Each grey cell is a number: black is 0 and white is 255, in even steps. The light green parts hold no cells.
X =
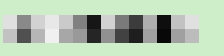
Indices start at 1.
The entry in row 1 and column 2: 137
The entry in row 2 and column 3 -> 182
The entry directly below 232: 240
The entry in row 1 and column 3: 210
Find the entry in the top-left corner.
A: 224
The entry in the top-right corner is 224
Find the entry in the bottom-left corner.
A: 194
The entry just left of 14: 174

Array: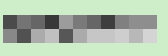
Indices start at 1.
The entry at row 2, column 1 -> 136
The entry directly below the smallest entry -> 192
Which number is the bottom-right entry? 212
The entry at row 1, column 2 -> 116
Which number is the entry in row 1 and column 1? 75
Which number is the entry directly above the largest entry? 142
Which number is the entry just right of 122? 102

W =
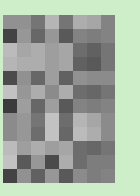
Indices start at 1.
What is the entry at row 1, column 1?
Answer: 145
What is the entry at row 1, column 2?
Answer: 145
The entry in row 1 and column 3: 117
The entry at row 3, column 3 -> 173
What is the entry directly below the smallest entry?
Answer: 139
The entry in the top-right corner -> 131
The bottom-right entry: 131
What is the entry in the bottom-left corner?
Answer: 67
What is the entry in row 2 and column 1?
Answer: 67
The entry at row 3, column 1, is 187
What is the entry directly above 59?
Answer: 194
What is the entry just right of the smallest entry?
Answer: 158

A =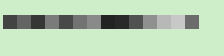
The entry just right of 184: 200
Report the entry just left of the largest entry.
184
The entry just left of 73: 123

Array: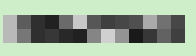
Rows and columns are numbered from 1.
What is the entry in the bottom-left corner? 185
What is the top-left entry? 185
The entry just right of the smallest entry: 55
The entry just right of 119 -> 47
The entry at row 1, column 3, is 47
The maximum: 208
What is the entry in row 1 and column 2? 92
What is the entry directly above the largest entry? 63

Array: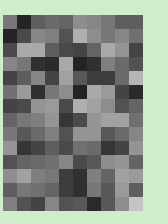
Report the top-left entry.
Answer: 119
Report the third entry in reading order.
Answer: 94
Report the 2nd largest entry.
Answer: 182
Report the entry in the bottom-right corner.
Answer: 196
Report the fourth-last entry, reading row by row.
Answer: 42
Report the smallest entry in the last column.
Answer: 42
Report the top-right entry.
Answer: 94
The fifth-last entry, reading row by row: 88
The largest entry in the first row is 141
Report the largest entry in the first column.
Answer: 148
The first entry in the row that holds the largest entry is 127
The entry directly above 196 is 94
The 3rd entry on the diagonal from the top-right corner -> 169
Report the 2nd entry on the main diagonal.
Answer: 74

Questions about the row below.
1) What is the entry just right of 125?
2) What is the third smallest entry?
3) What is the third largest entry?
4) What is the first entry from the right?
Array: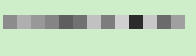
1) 208
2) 107
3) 193
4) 160

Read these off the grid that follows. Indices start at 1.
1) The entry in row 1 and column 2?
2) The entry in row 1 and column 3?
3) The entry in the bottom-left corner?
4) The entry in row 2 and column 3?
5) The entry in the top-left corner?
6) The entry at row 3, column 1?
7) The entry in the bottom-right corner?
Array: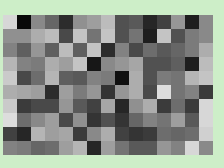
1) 9
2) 137
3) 130
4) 173
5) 215
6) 130
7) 137

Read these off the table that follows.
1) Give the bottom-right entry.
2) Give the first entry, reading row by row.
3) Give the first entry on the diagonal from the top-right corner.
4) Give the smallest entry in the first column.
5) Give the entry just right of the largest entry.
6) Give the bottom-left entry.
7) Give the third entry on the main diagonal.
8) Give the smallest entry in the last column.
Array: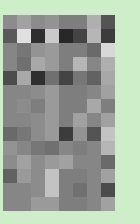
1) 161
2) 140
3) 84
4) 76
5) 47
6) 134
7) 147
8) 60

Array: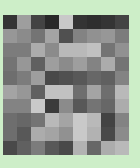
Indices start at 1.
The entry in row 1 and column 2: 158
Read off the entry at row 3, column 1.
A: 124
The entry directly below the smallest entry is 164
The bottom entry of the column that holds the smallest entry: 88
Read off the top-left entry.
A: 52
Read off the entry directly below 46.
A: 145
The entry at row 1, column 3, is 67
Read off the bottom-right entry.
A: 185
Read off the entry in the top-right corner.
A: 67
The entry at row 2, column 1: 151
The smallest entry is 40
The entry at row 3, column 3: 172
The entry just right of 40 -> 201

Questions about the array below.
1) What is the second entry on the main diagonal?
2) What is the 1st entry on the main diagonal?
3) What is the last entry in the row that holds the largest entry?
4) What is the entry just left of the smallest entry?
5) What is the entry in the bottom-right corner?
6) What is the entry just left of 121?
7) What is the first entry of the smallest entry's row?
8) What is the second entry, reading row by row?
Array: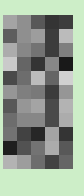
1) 143
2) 164
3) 209
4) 135
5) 101
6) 127
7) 202
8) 143
